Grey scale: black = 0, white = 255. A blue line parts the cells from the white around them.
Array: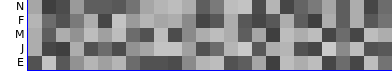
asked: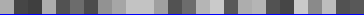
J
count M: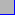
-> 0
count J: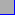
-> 3
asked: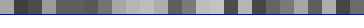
N
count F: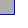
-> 6
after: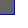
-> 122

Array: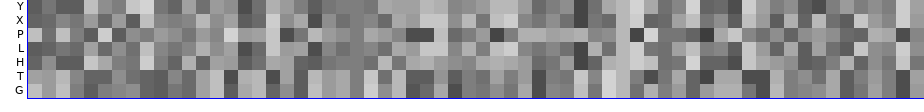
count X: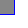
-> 6
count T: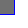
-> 4
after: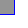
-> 93
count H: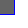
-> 9
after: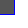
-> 106
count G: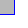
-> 4

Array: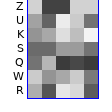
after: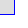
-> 190
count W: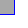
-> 1
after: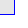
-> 216
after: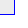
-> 203
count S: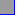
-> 2
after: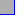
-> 85
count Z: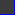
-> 0

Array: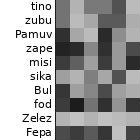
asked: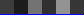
fod
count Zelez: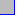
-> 1
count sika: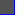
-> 1
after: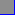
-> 179

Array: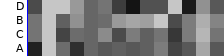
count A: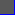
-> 4
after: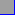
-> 198
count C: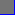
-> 3
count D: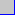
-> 3
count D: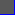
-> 1

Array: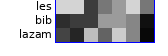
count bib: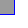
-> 2
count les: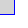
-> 3
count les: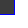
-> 1

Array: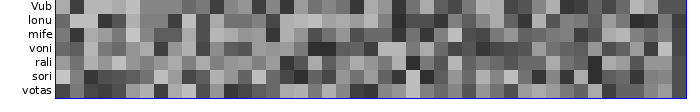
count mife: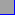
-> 0
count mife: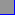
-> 4
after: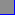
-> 93
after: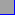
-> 170
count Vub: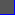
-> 3

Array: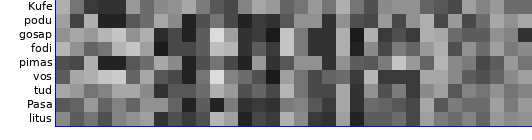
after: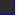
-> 72
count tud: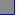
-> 2
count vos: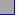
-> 4
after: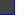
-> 175
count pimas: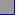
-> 3
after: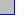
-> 181
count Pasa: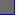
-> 3

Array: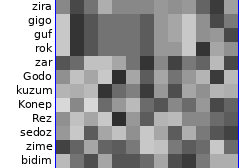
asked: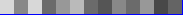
Konep
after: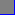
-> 59

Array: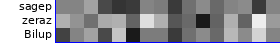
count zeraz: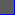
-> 0
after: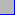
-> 139
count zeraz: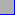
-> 4
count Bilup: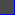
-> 1
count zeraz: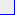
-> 1
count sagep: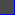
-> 1
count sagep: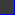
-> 3

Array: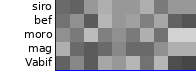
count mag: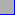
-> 3
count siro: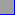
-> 0
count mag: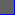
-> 0
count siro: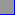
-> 5

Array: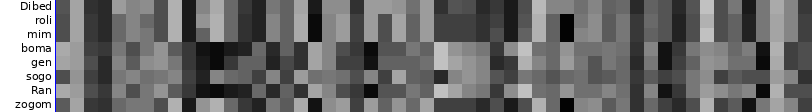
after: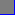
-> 18
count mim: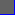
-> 7
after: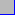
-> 133
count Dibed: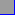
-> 4
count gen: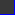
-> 3
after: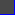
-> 49

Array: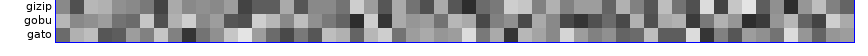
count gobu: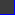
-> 2
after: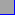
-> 137

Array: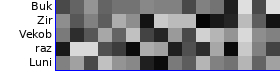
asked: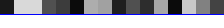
raz
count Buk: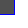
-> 0
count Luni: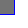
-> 1
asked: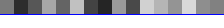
Vekob
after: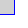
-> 181
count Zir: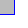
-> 3
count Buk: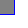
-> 3

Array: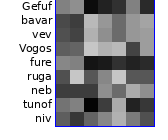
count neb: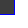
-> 3
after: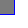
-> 80
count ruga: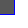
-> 3

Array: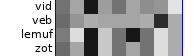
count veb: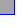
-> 3
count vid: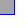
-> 2
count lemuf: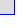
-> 2
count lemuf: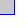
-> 1
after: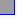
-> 115

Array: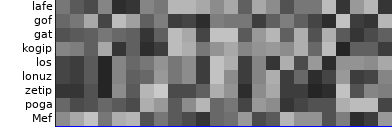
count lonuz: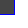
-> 3
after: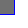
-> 153
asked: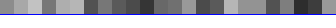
Mef
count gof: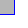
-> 1
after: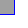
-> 96
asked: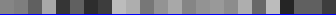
kogip

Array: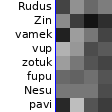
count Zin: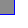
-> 1
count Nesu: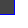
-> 0
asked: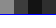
Zin
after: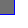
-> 84
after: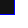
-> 46

